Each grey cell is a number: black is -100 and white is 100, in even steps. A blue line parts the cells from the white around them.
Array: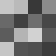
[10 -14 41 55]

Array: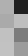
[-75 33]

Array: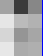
[6 47 68]

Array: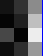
[9 -75 -44]

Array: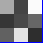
[97 -43 -24]

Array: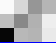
[42 39 44]

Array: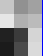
[26 38 -74]

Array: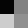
[2 61]
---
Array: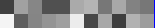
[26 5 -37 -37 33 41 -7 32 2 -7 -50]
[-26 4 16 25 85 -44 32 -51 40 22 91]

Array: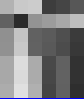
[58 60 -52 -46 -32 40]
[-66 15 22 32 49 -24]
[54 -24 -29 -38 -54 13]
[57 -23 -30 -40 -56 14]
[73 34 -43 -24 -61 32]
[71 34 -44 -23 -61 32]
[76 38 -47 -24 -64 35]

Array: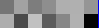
[27 -2 11 37 38 17 -8]
[-42 51 -28 6 39 -97 36]

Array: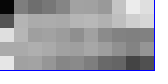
[-1 -14 -7 4 27 26 20 54 85 75 -95]
[41 34 35 33 42 44 39 50 62 69 -35]
[43 25 27 22 12 26 9 2 0 1 75]
[33 37 33 26 25 31 24 13 3 17 33]
[26 28 18 5 8 -1 -18 -21 -47 -37 80]

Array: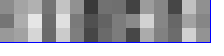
[29 39 -9 53 14 -55 -11 -13 -48 22 5 -45 51 13 10]
[36 80 -15 76 -4 -37 -22 -3 8 65 5 -19 27 5 -8]
[27 68 -17 59 -1 -45 -17 -3 -44 34 1 -15 64 15 20]

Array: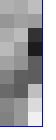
[33 49 38]
[26 22 18]
[47 -61 35]
[22 -78 46]
[15 -26 27]
[-25 -27 0]
[-27 50 -17]
[19 72 5]
[20 88 1]

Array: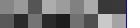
[20 -33 36 22 1 33 -56 -55 5]
[-67 -9 -67 -77 -11 -38 58 29 -30]
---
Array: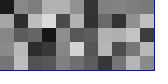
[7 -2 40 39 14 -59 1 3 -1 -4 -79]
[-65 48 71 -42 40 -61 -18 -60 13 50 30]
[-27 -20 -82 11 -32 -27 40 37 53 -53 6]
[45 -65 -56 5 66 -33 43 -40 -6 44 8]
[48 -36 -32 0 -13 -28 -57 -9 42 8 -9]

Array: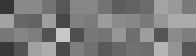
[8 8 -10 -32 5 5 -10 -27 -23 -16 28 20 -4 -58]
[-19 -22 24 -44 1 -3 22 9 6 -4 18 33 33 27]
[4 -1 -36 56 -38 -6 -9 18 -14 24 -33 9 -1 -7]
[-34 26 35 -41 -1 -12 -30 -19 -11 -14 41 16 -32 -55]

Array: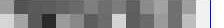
[-34 -30 -28 -23 -17 -1 -13 -3 -25 9 27 -11 24 89 23]
[29 -32 -67 21 7 -26 -15 66 -26 -17 21 -12 48 89 67]

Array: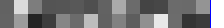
[72 -2 -34 -33 -31 -38 -23 33 -16 -47 -44 -16 -17 16 -23]
[22 -72 -52 5 -16 48 -24 1 -27 13 82 -15 -59 -54 -22]

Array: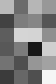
[-16 43 19 46]
[-2 5 -33 -48]
[67 66 12 -27]
[-3 -81 62 -31]
[-38 18 27 -10]
[-19 -38 92 -54]

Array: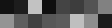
[-77 52 -88 -47 -52 -35 1 -86]
[-26 -50 -32 -28 50 11 -79 16]

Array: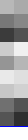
[33 44]
[6 -6]
[-36 -54]
[88 60]
[43 17]
[75 83]
[64 55]
[-35 -12]
[-63 -34]
